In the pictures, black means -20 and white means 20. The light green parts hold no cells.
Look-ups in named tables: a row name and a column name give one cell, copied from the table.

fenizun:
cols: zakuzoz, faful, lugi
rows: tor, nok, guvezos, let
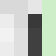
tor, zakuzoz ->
14
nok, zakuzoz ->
17
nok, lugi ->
-11
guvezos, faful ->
15
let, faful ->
15
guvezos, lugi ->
-10

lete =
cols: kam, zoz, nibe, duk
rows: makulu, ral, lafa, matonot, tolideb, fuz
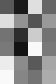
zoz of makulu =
-16
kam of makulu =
-6
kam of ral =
15
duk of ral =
4
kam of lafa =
-2
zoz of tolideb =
2
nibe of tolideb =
-6
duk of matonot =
-1
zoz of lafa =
-13
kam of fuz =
19
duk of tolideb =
6
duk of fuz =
7
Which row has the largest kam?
fuz

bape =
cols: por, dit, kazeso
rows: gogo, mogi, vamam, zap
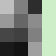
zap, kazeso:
5
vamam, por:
-9
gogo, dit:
0
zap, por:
-16
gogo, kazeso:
-13
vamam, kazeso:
0
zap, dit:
-17
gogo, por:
10
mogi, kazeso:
2
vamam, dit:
-10
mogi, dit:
-4
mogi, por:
4
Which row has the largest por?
gogo

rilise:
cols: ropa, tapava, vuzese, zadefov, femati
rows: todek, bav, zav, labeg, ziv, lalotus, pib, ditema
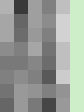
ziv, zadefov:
-3
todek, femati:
10
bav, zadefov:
2
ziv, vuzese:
1
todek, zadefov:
0
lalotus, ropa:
0
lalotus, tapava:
2
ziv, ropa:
-1
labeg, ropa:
2
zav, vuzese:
4
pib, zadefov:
0

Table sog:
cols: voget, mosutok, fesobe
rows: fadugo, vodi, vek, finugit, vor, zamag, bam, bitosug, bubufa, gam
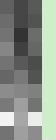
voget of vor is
-2
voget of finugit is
1
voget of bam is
2
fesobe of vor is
-8
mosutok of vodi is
-9
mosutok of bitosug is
5
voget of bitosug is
-1
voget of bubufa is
18
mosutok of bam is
1
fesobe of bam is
0
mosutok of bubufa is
6
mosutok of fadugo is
-9
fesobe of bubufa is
17
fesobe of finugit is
-4
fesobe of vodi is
-7
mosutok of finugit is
-10
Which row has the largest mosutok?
bubufa

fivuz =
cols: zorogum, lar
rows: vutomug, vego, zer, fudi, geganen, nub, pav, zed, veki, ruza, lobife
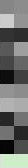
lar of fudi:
5
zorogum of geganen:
-9
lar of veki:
-2
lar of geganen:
-4
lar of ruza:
-14
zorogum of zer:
-12
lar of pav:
2
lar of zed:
7
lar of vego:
3
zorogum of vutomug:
1
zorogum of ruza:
-2
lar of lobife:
-8
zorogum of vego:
12

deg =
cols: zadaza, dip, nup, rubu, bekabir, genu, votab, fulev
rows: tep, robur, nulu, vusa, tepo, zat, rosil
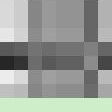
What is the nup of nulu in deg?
2
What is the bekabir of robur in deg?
3
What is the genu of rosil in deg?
2
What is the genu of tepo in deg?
-5
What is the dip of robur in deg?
12
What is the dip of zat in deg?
14
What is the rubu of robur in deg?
4
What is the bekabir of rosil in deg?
2
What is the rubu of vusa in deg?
-3
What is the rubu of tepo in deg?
-6

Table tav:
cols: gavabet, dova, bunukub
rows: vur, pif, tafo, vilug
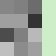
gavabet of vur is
1
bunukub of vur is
-3
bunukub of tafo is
9
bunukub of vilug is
5
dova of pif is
5
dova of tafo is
0
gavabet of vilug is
10
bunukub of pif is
-12
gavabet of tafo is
-8
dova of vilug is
2
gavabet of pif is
5
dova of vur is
0

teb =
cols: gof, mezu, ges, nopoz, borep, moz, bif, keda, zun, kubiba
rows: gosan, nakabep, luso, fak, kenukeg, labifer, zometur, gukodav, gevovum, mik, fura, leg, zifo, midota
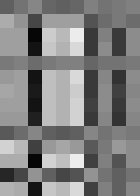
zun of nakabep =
-1
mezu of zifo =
-9
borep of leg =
10
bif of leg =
-10
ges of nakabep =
-9
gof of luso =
5
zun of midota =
-5
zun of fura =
4
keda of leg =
0
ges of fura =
-10

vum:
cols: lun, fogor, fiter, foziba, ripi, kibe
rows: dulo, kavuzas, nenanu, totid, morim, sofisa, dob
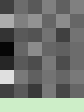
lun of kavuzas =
7
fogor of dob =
-6
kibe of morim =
-3
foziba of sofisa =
-2
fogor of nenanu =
-6
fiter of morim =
-8
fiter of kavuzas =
3
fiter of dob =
-11
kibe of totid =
-3
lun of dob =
-10
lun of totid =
-19
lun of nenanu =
-12
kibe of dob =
-4
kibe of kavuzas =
-4
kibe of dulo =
0
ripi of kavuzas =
2
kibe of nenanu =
-2
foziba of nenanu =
-2
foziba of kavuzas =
-4
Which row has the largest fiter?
kavuzas

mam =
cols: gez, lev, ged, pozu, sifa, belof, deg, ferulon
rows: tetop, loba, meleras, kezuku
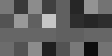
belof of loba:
-13
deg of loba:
-14
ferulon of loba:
-13
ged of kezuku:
2
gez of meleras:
-4
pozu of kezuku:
-15
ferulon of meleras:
-4
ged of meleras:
-4
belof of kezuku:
-1
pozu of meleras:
-4
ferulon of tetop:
-2
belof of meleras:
-5
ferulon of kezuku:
-2
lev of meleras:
-4
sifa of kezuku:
-7

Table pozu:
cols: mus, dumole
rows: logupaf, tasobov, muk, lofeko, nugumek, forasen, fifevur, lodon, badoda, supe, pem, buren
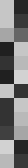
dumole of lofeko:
11
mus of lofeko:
-15
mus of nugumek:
-12
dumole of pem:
-14
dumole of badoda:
9
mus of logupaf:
11
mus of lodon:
-12
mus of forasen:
-15
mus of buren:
9
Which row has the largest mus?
pem

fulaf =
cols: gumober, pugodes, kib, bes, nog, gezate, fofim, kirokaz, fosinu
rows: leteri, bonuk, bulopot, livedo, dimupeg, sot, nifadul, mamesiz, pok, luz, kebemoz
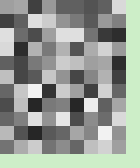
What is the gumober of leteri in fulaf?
5
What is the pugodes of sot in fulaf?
-9
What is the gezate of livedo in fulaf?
-7
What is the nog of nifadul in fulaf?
12
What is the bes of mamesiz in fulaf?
-1
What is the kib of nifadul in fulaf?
18
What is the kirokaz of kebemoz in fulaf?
13
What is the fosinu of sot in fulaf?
-10
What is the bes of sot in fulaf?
11
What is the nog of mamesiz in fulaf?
0
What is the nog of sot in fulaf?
3
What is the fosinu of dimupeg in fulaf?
-13
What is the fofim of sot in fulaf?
1
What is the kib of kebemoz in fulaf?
12
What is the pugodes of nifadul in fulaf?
11
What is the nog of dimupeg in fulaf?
12
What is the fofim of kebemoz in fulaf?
10
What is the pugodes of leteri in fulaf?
6
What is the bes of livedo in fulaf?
-1
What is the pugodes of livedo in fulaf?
-13

